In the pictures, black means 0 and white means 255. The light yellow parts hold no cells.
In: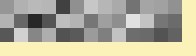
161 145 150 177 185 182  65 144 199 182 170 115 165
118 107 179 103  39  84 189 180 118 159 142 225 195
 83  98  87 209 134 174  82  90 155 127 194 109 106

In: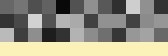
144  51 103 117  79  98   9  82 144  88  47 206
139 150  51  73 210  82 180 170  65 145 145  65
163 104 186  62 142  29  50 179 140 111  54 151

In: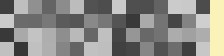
201  76  63 191 144 100 140 188  82  77 202  79  78  99 203
131 207 202 107 106 120  91  85 137 119  84  57 170 116  69
161 173  57 169 195 174 142 185 102 192  70 150 104 115 172
 63 199 192  54 192 175 133 100 193 190  65  70 134  81 109

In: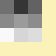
 53  98 112
155 140 137
214 221 249

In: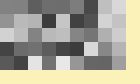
191 216 130 129  94 110 109 125  73
211 195 147 185 180  60 198  65  82
176 205 210 189 131 185 190 133 117
135 180  68 108 113  93  69  60 217
101 158  89  67 228 114 232 150 102

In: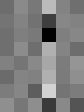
131 111 109 138 120 187
135 130 116 131 114  63
127 135 111 127 121   1
132 109 111 140 110 176
124 149 129 117 137 167
123 143 107 132 129 176
116 124 124 134  93 210
137  84 143 119 142  58

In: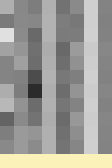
207 131 175 136 125 176 114 138
207 129 122 137 135 178 125 120
208 130 224 139 105 178 123 124
202 135 162 149 112 172 105 155
205 132 132 160 109 175 110 145
208 130 132 129  76 178 120 127
204 134 173 125  43 174 109 148
207 130 184 147 108 177 118 131
204 134 100 138 115 173 107 152
206 132 126 154 149 176 112 142
207 131 137 154 139 176 116 134

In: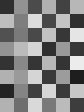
 66 183  47 146  75 177
196  47 190 126 220  71
 55 229  81 122  73 194
154  54 147 187 213  48
 52 236  51 137  53 184
156  30 177 154 213  57
 57 199  36 132  62 214
187  61 178 110 217 121

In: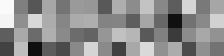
121 166 250 127  86 167 116 154 151  88 174 140 195 136  93 213
137 209 244 143 216 172 134 171 174 131 132  94 166 103  16 114
168 146  94 169 107 175 138 108  99 150 193 182  89 129  59 140
144 115  66 190  15  92  74 137 213 138  64 168 217 145 172  75
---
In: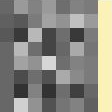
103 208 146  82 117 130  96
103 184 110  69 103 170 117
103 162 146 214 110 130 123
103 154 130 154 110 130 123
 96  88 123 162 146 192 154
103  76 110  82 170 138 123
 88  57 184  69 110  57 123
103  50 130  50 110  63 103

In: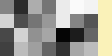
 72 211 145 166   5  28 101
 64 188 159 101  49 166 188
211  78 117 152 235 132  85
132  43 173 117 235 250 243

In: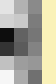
209 201 124
227 178 138
246 171 112
193 157 151
 13  98 118
 51  91 131

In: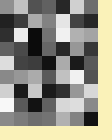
 47 235  11 115 241 177 164
144 193  82  97  39 208 109
137 151 171  89 193 241  82
137 123 109 115 177 130  18
248  89  18  97 215 221 137
 97  74  11 103  39 151  55
221  67  61  18 171  26  89
 33  61 171 130 229  67  39
208  26 200  26  47 151 215

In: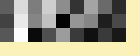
 87 253  10  79 156  58  16  58  24
 66 233 133 193   3 149 133  30  73
 94 219 125 206 141  51 164 106  43

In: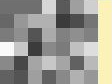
249 199  59 137 123 192 221
103 151 177 177  59  77 117
123 143  84 171 129 143 129
111 111 111 214  90 159 207
 97  84 159  97 137 177 151
137  71 165 199 165  97 185
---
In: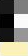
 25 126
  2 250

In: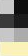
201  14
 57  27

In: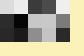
219 235
 44   5

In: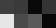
 63  58
230  74

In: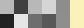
185  64
 34 230

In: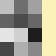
191 110
 99  76

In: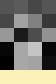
 84  91
 71 162

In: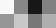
248 135
150 200
